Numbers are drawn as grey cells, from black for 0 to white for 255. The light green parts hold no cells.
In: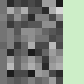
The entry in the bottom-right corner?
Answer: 73
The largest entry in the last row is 157
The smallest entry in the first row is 28
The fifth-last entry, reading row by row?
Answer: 128
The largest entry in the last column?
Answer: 214
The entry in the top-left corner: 116
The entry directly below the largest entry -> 143
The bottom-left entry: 116
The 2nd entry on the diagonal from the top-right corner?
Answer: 173
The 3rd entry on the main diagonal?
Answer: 143
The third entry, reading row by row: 73
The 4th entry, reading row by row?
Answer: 58

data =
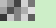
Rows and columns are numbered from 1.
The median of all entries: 147
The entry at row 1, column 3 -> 68
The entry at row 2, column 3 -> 132
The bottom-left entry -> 55

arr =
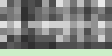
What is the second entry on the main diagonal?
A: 118
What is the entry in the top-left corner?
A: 209
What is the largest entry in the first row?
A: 236
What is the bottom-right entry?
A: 64
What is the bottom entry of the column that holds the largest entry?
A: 79
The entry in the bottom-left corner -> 64
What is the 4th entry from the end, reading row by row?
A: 64
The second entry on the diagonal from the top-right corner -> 132
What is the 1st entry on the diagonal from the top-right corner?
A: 132
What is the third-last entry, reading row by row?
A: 79
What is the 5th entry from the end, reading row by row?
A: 91
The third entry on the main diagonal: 132
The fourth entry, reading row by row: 64

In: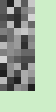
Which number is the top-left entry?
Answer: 91
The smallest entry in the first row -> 32
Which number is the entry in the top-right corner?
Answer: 199
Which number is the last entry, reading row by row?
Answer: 32
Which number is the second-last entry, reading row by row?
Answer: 128
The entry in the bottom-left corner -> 91
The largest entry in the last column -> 212
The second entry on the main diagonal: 199
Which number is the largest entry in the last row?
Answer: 142

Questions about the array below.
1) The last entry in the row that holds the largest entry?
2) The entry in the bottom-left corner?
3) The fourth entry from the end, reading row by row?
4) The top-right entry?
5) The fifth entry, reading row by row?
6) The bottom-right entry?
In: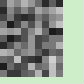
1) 136
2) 121
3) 179
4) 42
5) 150
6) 121

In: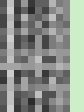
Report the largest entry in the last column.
164
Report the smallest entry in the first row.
56
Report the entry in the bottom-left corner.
81
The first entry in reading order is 81
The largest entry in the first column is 164
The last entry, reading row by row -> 108
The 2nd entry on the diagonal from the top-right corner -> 164
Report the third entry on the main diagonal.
81
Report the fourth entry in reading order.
151
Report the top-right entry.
136
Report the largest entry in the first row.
192
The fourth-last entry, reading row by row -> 56
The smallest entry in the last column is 96
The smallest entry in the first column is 56
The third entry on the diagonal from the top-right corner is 192
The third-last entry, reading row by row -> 108
